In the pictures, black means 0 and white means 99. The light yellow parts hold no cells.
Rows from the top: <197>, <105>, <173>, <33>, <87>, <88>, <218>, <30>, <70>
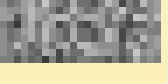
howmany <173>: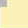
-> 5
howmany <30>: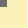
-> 4
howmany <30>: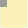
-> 4

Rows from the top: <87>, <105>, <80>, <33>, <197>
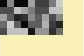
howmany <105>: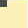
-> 4
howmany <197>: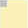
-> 3
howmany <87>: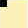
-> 3

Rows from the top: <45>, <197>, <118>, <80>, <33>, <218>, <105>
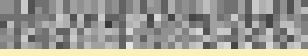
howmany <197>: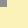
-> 11
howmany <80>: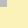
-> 6
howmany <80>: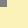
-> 8

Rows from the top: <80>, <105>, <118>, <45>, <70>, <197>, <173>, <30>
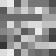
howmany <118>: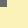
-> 6
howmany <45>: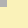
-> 0
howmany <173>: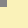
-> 0
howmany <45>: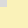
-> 3
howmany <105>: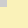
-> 1
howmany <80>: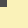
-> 1
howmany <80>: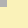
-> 1

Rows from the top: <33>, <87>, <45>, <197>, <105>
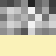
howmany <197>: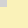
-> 2
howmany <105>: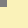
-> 2

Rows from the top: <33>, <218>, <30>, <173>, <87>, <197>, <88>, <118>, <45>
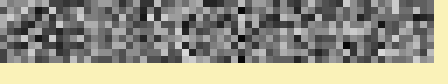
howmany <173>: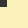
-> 5
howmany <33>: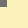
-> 5
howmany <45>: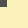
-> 12
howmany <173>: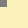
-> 11
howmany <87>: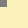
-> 7
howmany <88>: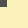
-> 5

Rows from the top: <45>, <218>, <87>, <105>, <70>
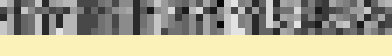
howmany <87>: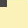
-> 7
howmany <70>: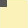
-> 4
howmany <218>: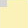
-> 4
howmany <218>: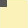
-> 4
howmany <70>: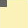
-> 8
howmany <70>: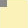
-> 6

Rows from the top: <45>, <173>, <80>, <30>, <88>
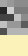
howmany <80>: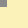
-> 1
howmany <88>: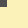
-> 1
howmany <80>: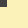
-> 2
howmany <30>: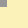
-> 2
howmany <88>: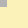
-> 3

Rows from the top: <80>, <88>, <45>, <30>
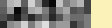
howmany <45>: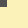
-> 4
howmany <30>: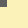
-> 1

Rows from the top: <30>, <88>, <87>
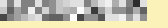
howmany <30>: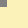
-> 6
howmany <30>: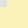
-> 8
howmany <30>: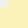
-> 1
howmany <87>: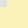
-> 4
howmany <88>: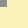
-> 3

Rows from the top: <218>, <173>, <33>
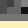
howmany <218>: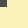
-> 1
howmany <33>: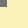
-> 4
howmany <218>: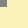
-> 1
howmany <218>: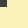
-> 1
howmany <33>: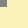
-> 0
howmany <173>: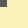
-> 0
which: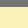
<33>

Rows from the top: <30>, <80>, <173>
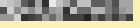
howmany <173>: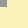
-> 4
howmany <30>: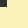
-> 1
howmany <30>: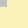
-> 4
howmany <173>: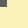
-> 0
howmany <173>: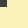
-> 7
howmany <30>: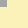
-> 4
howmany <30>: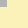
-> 1

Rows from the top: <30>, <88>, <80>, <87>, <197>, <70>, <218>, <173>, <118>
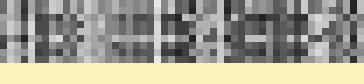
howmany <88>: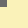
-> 7
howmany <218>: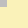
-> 1
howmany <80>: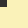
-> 2
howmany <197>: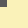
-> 10
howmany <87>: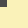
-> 8
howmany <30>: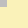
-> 7

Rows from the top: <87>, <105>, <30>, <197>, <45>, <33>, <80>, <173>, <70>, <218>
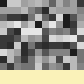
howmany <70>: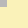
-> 4
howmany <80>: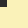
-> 4
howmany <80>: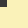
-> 4
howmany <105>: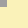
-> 6
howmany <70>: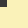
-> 1

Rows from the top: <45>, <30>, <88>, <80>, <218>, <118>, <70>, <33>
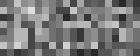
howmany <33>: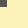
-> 5
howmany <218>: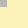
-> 4
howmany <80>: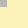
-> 4
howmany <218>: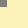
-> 4

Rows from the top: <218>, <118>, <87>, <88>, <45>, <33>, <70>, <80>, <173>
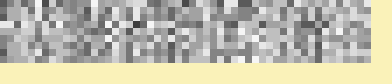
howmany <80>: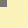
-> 4
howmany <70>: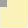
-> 4
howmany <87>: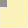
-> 7

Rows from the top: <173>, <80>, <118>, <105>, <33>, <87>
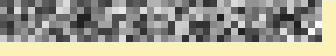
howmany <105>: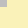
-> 3
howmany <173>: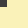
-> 3
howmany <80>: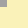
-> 4
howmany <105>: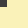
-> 4
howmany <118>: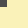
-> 3
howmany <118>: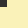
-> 2
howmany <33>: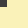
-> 7

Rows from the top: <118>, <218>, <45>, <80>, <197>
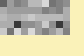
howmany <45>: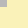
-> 6
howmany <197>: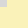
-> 2
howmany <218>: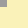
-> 5
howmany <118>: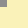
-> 2
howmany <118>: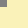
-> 2
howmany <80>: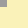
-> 1
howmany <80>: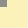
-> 4

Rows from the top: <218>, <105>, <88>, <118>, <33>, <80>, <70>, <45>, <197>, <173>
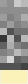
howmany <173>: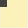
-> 1
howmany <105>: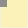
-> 4

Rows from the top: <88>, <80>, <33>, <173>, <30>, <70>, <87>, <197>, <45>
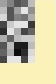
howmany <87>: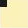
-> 2
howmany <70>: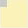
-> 2
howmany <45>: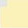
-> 3

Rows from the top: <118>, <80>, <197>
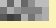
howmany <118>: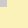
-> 0
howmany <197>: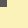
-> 1
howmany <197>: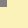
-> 0
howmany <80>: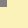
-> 3

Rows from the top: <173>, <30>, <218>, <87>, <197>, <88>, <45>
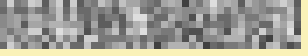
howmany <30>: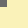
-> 9
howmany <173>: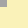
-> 10

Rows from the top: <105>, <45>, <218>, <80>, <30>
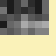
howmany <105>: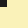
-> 2
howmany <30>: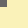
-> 3
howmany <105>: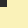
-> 1
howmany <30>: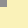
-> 0

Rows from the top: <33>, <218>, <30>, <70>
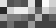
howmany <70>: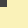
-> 6
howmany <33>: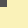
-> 2
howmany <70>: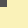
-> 0

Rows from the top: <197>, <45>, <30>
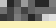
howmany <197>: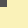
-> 1
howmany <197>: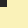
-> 3
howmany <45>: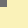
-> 5
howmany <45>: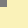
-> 0
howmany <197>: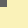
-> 1

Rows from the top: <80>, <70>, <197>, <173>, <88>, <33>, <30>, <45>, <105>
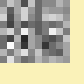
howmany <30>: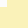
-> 1
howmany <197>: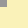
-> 2
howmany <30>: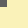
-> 0
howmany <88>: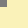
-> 3

